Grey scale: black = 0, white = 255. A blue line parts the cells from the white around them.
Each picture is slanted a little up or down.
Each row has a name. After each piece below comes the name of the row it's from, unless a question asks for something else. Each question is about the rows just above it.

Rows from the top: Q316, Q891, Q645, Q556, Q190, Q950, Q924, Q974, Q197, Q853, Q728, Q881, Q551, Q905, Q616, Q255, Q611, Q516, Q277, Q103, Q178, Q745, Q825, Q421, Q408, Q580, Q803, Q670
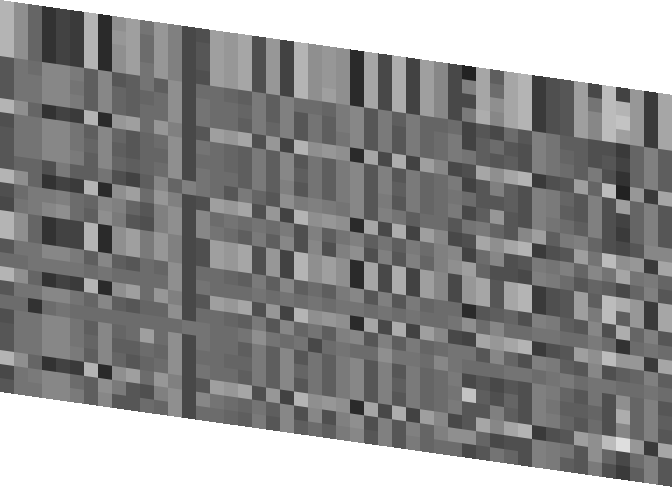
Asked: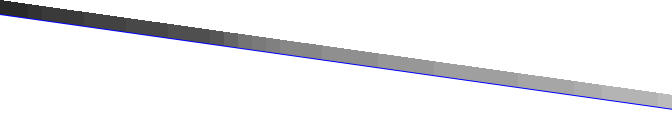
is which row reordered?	Q556
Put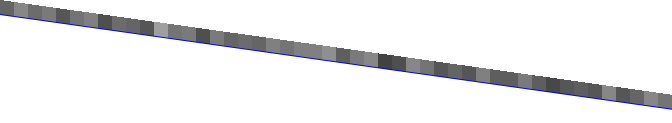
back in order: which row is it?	Q197
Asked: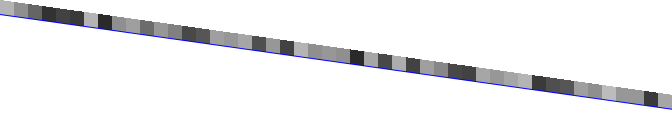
Q103
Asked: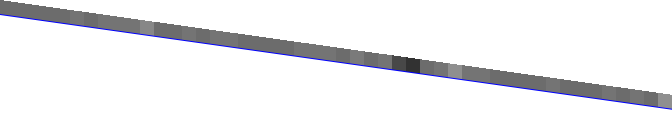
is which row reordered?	Q277

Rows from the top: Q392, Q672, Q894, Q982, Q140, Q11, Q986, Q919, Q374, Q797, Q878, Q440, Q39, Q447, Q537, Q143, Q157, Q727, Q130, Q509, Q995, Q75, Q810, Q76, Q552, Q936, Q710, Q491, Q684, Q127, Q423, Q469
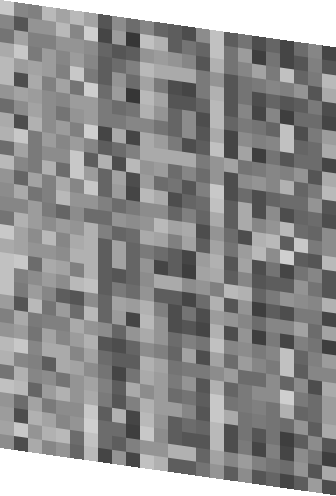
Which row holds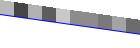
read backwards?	Q684
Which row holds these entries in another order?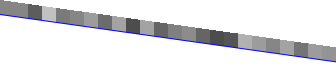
Q76
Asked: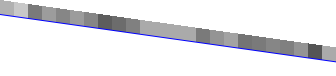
Q797
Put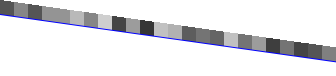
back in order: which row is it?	Q672
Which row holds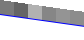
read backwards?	Q878
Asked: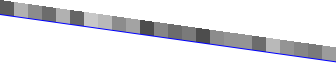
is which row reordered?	Q878

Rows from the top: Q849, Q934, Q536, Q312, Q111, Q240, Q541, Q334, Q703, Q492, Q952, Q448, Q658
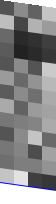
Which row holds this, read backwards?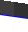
Q536
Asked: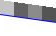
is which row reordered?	Q849
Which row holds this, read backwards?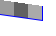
Q334

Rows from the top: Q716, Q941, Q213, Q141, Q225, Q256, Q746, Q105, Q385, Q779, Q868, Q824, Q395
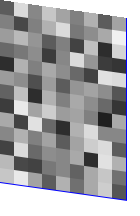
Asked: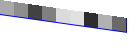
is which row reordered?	Q225
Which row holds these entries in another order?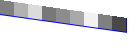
Q941
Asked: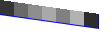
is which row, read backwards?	Q746
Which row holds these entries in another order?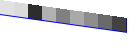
Q225
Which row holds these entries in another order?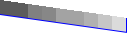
Q716
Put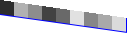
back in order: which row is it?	Q868
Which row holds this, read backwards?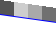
Q395

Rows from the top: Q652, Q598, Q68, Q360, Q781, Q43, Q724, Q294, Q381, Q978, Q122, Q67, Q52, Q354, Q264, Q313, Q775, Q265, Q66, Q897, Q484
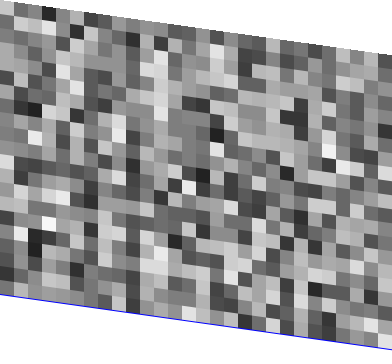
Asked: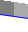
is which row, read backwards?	Q294
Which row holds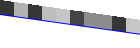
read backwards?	Q264
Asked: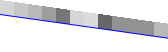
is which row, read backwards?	Q360
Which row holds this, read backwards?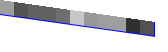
Q354
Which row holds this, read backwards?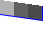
Q897
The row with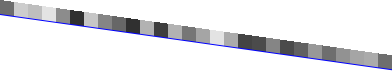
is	Q598
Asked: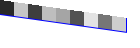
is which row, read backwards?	Q265

